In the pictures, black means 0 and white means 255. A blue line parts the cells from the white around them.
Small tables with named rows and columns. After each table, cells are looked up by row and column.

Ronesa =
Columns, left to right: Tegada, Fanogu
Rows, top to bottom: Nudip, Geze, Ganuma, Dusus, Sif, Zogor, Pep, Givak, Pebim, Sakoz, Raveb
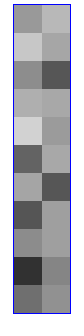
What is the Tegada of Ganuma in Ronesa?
141
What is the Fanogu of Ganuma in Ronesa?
86
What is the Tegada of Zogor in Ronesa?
99
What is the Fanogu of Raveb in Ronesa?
145
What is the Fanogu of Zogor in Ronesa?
168
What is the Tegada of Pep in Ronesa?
165
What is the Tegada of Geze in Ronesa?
199
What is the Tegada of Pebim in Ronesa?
140
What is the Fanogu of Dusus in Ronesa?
168
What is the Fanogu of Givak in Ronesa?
159
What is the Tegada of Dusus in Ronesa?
175
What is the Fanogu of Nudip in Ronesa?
184
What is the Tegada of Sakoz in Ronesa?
49
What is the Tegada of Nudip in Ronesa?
153
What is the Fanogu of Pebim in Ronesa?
159
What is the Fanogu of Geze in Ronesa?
166
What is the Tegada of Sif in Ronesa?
210
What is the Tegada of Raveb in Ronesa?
111
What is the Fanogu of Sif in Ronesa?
155
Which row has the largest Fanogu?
Nudip

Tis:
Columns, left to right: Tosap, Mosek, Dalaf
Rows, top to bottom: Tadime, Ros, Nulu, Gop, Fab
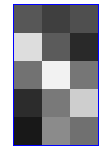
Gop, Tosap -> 44
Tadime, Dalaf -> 79
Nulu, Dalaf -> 118
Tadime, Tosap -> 87
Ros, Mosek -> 91
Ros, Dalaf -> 41
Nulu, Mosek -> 242

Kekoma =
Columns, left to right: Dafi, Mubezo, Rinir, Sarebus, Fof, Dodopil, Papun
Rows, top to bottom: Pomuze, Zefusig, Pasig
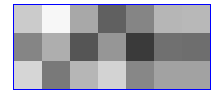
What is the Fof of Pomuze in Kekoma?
133
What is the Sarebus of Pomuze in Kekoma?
96
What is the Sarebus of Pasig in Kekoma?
211
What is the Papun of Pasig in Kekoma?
162
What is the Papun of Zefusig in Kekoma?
110
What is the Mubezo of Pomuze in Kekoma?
247
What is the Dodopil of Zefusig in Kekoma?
112
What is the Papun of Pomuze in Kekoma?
184
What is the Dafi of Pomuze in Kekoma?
203
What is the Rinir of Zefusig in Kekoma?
85
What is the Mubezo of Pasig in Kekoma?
121
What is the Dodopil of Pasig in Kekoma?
162
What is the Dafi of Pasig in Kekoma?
214
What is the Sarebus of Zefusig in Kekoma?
150
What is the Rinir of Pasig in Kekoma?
182
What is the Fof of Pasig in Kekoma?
135
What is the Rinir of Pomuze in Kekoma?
168
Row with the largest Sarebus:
Pasig

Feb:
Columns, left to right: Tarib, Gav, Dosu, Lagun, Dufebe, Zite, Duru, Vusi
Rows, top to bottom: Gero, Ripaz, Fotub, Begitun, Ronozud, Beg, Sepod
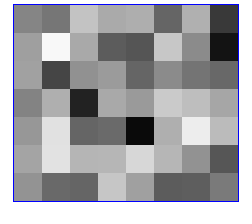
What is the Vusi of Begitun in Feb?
166
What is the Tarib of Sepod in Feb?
147
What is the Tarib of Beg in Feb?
164
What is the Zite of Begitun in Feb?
202
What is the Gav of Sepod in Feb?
105
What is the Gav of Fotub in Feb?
69
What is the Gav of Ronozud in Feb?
225

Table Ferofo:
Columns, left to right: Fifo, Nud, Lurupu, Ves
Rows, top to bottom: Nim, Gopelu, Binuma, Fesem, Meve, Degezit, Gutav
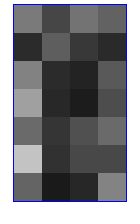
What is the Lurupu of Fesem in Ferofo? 28
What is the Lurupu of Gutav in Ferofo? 39
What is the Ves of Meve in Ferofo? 106
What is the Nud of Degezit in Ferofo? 49
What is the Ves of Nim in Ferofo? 98
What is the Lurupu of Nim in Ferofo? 115
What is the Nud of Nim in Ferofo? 70
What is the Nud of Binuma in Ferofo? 43
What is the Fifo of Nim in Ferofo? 122
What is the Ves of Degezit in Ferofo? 72
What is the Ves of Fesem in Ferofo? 77
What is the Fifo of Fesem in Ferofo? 160
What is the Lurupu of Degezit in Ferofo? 72

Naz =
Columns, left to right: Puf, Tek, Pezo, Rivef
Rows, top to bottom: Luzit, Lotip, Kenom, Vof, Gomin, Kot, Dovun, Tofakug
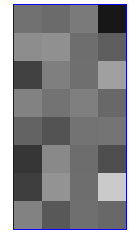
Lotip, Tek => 144
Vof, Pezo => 127
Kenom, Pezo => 111
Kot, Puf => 54
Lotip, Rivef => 94
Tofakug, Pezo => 111

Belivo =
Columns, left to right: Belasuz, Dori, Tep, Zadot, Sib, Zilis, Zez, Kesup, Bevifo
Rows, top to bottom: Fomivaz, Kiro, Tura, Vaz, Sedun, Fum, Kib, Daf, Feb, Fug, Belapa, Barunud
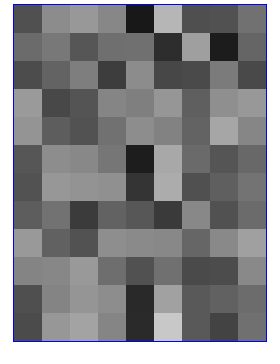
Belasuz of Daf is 93
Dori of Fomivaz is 140
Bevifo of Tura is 73
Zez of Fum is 106
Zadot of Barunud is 133
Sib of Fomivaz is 24
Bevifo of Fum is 104

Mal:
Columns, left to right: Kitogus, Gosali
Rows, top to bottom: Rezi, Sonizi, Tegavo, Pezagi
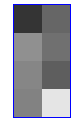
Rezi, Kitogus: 52
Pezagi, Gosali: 229
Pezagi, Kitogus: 130
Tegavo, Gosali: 94
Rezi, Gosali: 102
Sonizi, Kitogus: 144
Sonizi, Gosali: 112
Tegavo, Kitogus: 134

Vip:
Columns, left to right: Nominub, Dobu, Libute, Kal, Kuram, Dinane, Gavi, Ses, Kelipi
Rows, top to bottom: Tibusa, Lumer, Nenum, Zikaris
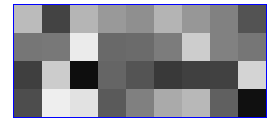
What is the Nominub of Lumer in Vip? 118
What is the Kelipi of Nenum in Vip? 212
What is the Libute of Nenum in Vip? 14
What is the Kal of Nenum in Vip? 101
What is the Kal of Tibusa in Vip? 153
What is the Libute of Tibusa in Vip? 181
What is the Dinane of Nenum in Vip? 57
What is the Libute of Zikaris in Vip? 226
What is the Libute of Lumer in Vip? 235
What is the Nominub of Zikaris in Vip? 77
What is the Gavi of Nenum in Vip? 64
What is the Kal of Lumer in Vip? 105
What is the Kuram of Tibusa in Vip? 143
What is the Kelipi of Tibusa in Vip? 83
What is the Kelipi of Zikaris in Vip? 16
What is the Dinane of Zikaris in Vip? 170

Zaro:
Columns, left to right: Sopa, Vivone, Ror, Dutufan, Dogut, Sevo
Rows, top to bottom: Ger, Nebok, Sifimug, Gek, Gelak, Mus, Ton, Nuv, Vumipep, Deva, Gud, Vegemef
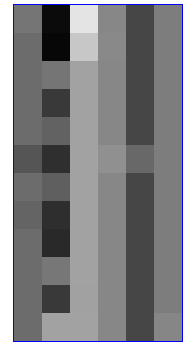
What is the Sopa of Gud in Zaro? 108
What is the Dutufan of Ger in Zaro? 135
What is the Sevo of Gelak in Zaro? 125
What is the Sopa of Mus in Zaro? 85
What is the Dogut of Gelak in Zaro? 70
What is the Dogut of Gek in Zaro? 70
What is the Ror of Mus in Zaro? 162
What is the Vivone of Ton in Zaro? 95
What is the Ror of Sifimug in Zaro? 162
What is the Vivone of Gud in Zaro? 57
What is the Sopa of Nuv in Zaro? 100
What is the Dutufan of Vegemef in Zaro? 135
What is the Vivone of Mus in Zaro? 47
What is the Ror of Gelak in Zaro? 162
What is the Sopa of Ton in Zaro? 108
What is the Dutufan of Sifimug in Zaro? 135
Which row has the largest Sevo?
Vegemef

